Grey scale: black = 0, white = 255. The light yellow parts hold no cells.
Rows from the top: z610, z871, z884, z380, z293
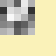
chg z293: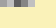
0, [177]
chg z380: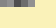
3, [95]
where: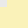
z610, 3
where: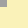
z610, 0
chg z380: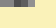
1, [145]
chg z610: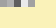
4, [177]

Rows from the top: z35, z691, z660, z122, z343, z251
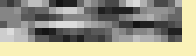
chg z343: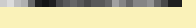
16, [147]
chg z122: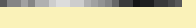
10, [220]
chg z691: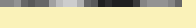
19, [73]
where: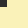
z691, 15
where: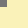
z660, 17

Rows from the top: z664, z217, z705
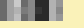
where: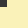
z217, 5
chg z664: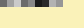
5, [42]
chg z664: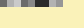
1, [162]
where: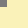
z217, 3
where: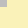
z705, 2

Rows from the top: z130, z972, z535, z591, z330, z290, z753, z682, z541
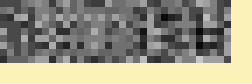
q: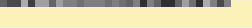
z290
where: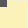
z682, 8
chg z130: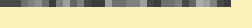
6, [127]
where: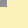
z130, 5

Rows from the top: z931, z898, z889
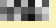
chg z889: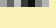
5, [114]
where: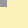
z931, 0

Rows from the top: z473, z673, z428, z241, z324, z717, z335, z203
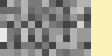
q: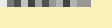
z717
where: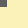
z241, 12

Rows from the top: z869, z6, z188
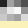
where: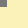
z869, 2
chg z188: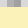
0, [201]
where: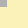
z188, 1
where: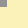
z6, 3

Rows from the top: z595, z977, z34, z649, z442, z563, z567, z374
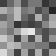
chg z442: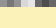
2, [163]
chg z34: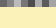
3, [104]
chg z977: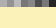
6, [104]
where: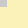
z563, 0
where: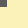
z34, 6
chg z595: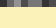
0, [64]
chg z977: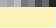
1, [147]

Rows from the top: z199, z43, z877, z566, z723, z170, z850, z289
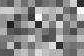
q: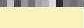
z850
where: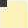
z877, 4
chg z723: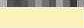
10, [75]
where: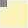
z877, 6
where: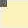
z289, 10
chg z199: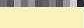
6, [112]
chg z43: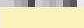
11, [246]

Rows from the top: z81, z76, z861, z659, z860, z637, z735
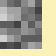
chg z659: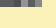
2, [67]
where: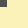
z735, 1
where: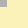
z861, 1
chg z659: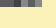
3, [148]

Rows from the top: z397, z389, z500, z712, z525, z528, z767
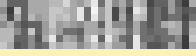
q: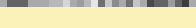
z397
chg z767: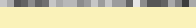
12, [169]
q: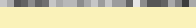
z767
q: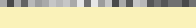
z500
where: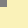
z767, 25
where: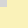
z397, 9

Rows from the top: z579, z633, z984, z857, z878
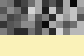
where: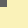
z857, 2
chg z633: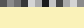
10, [196]
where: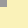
z984, 9
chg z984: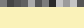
3, [111]
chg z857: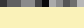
1, [85]
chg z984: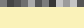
7, [42]
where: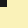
z633, 6

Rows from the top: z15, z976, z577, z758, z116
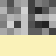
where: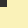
z758, 5
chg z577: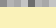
4, [94]
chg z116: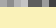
6, [141]
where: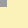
z15, 2
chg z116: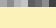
5, [94]

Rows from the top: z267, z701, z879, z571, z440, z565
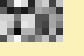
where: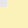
z571, 3
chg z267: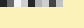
3, [218]
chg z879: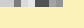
4, [218]

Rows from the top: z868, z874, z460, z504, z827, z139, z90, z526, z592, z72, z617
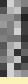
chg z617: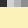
2, [168]
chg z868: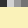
3, [128]

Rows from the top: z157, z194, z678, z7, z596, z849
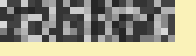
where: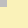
z7, 22
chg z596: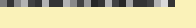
24, [66]
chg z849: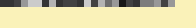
17, [38]
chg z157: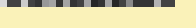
21, [66]
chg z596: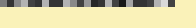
17, [38]
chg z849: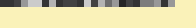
23, [66]

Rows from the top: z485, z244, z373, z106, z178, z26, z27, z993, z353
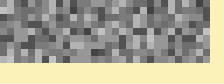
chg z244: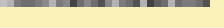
22, [110]
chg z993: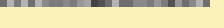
12, [151]
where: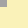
z353, 17
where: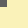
z353, 25

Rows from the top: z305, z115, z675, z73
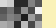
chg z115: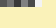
3, [145]
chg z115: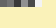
0, [85]
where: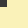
z115, 2
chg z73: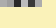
4, [73]

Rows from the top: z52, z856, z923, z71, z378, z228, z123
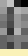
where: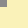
z71, 3
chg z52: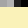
1, [195]
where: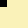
z52, 3
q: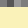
z923
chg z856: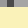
2, [179]

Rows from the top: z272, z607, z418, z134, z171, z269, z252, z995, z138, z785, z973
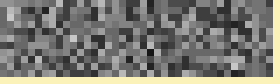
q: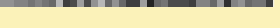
z272
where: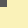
z252, 22
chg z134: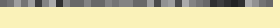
22, [62]
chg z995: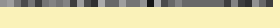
4, [131]

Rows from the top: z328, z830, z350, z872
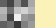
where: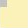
z830, 2
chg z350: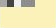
3, [154]

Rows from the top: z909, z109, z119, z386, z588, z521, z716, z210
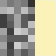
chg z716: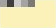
4, [134]
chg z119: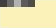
2, [163]
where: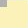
z109, 0
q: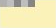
z109
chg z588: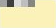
2, [206]
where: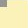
z909, 0
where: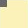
z119, 1

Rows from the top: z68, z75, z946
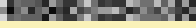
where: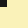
z946, 6
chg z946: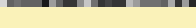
11, [126]
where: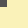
z68, 5

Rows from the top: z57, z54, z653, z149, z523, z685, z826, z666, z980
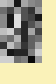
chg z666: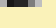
5, [207]
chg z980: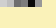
1, [207]
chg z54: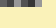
0, [110]
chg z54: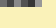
2, [152]
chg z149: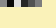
1, [24]

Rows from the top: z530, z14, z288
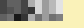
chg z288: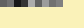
5, [113]
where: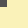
z14, 1

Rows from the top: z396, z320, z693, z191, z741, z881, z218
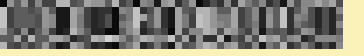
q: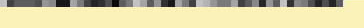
z693
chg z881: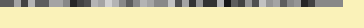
48, [122]
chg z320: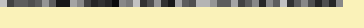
15, [50]
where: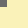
z218, 3

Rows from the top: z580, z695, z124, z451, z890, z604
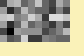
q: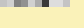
z124
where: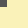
z604, 1
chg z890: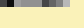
1, [2]
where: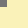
z604, 7
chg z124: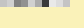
7, [221]

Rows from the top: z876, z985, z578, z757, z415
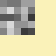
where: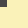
z415, 4
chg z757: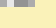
1, [216]

